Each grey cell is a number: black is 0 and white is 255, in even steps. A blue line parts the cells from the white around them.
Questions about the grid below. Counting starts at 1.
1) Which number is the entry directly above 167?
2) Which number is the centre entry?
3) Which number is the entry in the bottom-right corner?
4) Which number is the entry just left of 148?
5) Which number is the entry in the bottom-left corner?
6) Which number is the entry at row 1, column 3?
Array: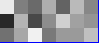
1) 180
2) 141
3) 192
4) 161
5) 113
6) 106

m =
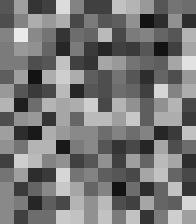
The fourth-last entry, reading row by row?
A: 52
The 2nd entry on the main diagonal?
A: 131
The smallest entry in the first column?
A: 64
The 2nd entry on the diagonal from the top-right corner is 145
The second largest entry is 226
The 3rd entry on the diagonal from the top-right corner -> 101
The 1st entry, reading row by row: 86
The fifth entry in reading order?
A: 220
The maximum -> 234
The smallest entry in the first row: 52
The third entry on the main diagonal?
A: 137
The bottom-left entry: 137
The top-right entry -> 109
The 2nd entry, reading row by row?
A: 159
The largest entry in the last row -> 206
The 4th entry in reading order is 64
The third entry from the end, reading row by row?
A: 123
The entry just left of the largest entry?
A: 131
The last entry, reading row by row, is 159
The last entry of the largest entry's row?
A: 180
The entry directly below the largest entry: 153

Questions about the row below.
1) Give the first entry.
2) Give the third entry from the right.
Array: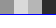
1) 148
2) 218

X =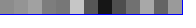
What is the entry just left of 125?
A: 161
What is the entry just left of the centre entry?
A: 198

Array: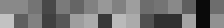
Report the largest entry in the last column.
145
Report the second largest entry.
186
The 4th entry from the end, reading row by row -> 48
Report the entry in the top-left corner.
137
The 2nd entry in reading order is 137
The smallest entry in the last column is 109

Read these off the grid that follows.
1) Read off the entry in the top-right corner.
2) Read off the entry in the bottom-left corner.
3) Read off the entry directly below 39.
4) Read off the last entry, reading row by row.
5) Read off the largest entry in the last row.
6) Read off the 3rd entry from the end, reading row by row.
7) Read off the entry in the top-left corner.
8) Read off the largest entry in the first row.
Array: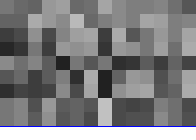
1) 86
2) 119
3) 138
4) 80
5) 193
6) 138
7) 119
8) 165

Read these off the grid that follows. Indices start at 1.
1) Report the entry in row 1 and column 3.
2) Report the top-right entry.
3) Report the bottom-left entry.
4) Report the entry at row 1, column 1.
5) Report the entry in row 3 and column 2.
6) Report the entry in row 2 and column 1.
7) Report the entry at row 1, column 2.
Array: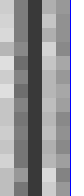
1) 57
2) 152
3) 190
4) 205
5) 125
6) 211
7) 125
